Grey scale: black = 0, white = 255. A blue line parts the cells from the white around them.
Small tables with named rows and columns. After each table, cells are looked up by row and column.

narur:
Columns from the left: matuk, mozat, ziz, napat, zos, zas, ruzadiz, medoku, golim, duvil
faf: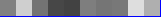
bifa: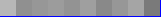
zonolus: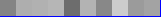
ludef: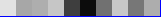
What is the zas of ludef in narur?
12
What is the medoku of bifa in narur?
151
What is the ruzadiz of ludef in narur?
113
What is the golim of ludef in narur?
119
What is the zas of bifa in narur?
159
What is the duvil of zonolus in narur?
163
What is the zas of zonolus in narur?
179
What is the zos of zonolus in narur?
109
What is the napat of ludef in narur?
198
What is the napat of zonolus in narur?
182
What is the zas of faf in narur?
126

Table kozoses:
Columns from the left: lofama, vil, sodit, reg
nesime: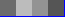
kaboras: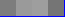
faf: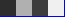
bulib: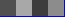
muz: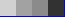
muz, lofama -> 209
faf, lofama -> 45
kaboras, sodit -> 158
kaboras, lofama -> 125
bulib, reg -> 140
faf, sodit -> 61
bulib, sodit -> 61
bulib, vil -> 168
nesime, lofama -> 108
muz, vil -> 162
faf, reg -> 240
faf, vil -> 176
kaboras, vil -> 154
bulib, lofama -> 80
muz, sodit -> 139
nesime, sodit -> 147
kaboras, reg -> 117
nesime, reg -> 85
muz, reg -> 50
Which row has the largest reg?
faf

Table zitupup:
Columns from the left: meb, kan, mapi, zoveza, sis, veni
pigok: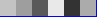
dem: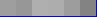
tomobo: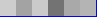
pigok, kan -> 158
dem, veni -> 131
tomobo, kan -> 163
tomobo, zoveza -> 115
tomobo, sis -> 169
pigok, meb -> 195
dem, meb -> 158
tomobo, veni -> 180
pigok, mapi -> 89

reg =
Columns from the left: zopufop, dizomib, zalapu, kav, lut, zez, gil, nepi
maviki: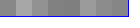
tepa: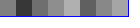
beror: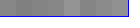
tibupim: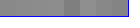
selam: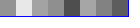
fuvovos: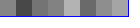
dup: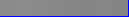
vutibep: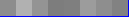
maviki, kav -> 129
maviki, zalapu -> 146
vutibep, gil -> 142
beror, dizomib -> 128
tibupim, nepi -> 132
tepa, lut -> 176
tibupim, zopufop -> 137
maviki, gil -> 140
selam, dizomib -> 232
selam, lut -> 78
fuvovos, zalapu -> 116
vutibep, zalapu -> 148
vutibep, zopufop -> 141
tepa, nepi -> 165

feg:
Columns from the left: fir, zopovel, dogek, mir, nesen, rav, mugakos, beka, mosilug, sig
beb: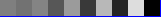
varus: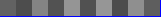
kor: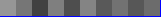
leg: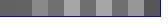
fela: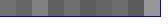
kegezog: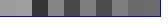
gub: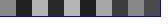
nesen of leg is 165
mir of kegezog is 133
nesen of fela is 110
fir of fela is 113
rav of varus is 81
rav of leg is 111
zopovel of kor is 118

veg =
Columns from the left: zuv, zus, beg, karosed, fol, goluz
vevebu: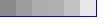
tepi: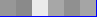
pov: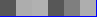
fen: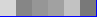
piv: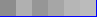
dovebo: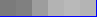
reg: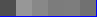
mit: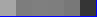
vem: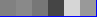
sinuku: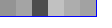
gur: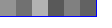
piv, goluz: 187
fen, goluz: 121
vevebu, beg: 173
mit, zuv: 166
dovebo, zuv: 123
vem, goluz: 153
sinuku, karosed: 193
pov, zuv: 87
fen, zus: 134
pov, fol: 127
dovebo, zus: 128
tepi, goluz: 165
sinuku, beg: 77
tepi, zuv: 151
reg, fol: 125

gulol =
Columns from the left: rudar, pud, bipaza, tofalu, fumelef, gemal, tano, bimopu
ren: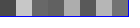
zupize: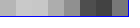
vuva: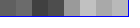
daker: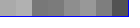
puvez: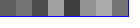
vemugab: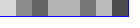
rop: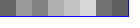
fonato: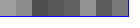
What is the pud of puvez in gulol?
115
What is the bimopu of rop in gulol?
95
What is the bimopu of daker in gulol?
82
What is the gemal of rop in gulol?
215
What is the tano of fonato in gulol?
93
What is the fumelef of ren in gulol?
173
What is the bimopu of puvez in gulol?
115
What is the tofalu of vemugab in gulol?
181
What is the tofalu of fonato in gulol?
88
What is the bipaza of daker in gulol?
120
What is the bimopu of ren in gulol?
115
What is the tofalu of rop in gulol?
176
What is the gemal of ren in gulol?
89
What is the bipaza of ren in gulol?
104
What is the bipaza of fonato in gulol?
78

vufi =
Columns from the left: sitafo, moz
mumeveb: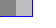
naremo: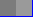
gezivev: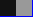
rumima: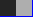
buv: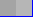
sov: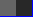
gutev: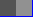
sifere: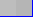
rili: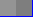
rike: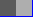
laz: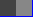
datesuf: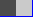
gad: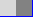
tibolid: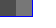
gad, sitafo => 216
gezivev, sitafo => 18
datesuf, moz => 202
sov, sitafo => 101
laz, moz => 135
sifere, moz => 181
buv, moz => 182
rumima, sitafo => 37
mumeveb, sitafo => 133
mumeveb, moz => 189
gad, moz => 130
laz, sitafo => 67
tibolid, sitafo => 77
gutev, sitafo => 84
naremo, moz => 154
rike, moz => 174
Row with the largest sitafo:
gad

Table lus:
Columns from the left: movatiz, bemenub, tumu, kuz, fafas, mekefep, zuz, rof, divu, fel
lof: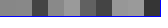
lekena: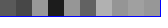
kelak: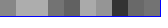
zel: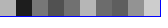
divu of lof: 154
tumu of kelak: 173
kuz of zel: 81
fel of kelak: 115
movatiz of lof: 135
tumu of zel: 119
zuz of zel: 108
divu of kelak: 105
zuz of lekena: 177
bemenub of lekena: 71
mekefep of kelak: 170
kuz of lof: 137
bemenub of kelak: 173
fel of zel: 205
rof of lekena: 149
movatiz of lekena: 89
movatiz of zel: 181
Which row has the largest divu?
lekena

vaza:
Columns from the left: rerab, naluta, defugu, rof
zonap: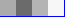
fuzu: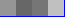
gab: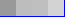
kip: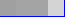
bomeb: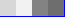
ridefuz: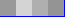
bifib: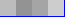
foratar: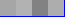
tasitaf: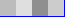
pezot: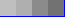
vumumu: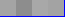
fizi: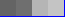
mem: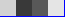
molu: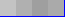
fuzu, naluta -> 103
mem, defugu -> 88
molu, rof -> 170
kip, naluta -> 164
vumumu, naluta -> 141
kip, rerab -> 160
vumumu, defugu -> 168
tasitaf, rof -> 204
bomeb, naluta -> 242
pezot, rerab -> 191
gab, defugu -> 191
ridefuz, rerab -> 153
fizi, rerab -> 100
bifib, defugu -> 165
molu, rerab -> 195
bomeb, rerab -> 215
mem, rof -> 229
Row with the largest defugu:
gab

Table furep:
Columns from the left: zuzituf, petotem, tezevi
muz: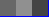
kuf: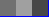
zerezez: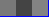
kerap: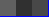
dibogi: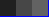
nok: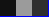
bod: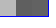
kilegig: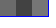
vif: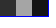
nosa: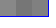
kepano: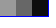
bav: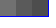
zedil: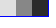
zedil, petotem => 135
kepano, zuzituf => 154
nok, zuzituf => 17
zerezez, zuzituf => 121
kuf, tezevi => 71
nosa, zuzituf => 136
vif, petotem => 165
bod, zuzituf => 186
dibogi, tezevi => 98
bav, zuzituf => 113
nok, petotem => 155
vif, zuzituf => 47
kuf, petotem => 160
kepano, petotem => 103
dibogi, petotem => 71
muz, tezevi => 68
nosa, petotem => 118

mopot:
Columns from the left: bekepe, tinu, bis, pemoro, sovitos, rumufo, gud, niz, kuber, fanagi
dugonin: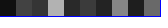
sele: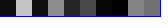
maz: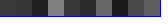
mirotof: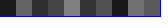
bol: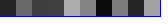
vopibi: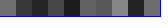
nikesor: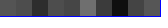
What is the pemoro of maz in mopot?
129
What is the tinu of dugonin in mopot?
66
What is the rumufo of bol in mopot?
132
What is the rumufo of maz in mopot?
44
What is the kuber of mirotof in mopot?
114
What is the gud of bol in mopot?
11
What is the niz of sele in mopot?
0
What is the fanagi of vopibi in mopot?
109
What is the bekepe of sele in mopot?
14
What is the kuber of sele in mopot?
132
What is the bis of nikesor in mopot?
45

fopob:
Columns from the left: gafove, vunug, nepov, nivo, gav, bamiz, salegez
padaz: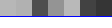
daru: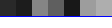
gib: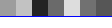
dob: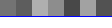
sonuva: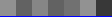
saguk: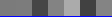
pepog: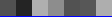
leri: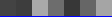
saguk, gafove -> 123
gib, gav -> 221
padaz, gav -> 185
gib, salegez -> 86
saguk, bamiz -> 65
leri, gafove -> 67
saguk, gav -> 171
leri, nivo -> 109
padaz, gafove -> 183
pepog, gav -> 82
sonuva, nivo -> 98
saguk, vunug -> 124
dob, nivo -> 141
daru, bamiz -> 157
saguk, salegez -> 132
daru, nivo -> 95

